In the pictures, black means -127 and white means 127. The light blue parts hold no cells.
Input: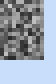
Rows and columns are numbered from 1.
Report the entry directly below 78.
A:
-29
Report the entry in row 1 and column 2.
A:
37
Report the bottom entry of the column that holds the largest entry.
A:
-84
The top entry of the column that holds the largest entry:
-29
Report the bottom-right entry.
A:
-56
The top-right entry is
23
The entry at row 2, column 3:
78
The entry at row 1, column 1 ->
-72
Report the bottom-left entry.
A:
11
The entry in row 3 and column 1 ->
37
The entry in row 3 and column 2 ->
-41
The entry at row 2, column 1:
-16
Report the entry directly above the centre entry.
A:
-56
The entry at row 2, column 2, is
-16
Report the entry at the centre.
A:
-56
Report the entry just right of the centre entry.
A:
-16

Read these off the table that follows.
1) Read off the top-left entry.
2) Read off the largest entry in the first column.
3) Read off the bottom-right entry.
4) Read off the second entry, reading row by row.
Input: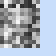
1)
8
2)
64
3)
-37
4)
116

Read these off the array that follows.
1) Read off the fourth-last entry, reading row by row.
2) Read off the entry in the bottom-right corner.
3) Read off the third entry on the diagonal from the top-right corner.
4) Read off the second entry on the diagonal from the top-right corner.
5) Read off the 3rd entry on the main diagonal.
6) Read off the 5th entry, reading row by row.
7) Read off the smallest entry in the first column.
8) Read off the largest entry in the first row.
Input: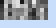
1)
-63
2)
-32
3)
-4
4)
-4
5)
-16
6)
93
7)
-103
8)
105

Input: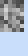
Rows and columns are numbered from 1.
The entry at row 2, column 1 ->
-32
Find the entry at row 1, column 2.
-48
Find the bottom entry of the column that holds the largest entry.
56
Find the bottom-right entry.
-60
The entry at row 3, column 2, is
82
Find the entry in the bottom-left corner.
28
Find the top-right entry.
-60
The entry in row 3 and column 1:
28
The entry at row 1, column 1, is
-2

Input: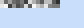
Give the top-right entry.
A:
-79
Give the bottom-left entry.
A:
103
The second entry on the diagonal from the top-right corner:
-6
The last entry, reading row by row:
-6
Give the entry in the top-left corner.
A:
75
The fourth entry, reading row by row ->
-21
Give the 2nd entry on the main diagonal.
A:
118

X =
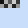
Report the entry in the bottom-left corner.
33
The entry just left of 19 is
-96
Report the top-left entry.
-111

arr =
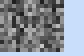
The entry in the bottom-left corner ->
-24
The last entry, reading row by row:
45
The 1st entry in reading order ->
-24
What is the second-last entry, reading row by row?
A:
-82
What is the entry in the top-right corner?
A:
-53
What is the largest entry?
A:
70
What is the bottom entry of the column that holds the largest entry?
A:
-53
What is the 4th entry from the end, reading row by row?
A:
-39
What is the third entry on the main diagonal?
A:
-69
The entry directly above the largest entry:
-53
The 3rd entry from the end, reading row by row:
-24
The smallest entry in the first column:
-82
